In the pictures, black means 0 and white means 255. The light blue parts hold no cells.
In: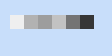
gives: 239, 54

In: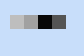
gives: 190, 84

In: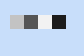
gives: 195, 28

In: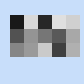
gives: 25, 176

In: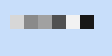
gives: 215, 23

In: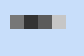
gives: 119, 198

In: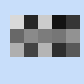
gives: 217, 88

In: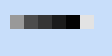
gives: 153, 227

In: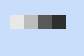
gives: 232, 46

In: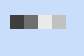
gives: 62, 193
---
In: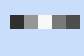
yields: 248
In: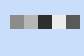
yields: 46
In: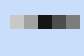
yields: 21
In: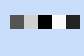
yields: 0
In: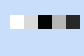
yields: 3
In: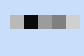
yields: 156
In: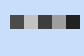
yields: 62
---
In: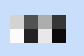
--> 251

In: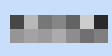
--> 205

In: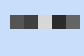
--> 215

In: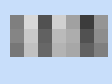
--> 216

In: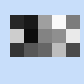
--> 249

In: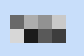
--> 215

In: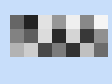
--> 245

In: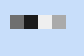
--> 239

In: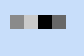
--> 202
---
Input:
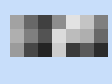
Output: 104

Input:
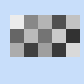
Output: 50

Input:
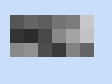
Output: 194

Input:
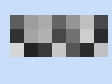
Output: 43

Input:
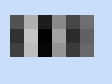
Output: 97

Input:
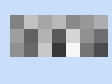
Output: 111

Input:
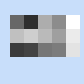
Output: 235

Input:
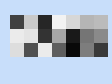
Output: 138

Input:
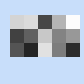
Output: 152

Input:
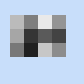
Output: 67
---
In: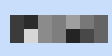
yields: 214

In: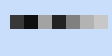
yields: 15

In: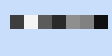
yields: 244

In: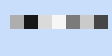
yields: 24

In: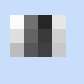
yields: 87

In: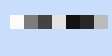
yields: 125

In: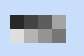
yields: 180

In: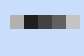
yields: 31
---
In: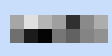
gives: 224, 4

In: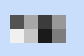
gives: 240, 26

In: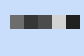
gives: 211, 33

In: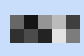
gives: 226, 21

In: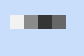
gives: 242, 53

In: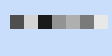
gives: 232, 26

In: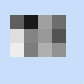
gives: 237, 25

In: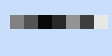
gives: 231, 9

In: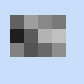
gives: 192, 31

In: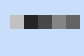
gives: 193, 38
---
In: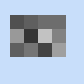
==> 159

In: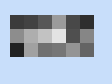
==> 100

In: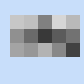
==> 65

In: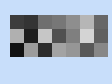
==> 135

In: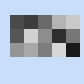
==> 26

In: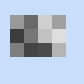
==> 180

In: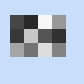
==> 131

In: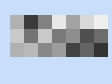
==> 52

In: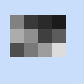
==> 220

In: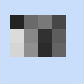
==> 100
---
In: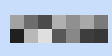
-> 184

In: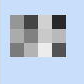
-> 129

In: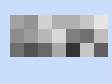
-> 155

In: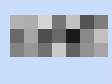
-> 165

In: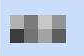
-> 116

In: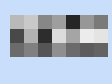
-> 178

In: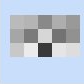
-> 123

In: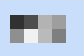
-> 241
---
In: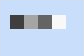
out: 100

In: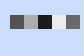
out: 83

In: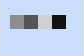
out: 85

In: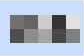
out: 72

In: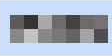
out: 67

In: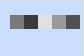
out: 81
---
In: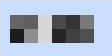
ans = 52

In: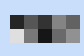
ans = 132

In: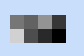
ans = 147

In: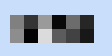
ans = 108

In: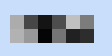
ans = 192

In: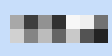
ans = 239

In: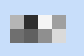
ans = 245
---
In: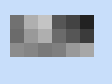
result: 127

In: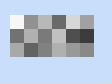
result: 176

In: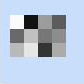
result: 230

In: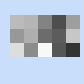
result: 248

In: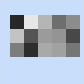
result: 169

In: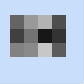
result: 138

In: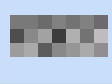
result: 150

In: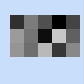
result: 185
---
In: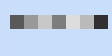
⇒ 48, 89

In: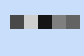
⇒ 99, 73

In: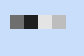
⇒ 189, 110

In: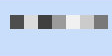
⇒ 121, 78

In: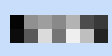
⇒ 57, 12

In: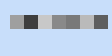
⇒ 94, 159

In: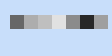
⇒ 159, 103

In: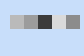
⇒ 140, 186

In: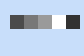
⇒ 50, 75
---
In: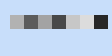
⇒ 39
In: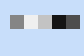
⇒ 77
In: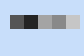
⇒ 198
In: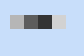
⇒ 210
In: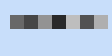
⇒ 175
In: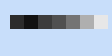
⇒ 231
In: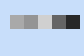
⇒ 40
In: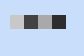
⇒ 45
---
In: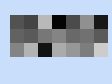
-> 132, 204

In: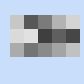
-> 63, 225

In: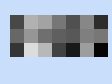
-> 95, 220

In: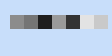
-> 154, 227

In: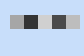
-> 208, 208

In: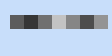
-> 195, 195

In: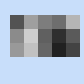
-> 96, 206

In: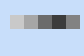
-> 107, 201
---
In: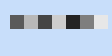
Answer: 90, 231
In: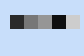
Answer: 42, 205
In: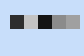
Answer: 46, 160
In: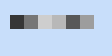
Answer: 54, 157
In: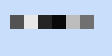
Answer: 83, 112
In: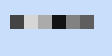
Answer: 68, 94
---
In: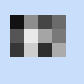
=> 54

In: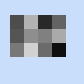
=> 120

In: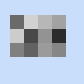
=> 128

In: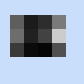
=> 58

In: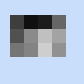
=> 117

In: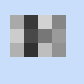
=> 177
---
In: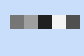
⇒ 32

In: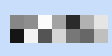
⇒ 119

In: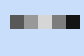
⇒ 214

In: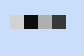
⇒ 13

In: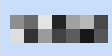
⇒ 92

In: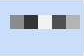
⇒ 242

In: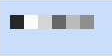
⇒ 103

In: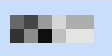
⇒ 191
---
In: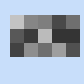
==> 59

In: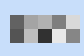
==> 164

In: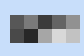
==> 122

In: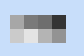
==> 122

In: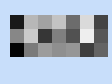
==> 202

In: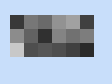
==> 98
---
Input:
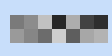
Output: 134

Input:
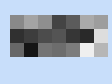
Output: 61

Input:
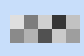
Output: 178

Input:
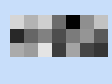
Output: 102

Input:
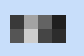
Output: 205

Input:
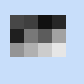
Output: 120
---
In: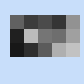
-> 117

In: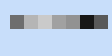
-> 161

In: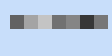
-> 113

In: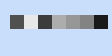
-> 173

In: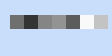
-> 147

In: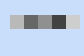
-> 144
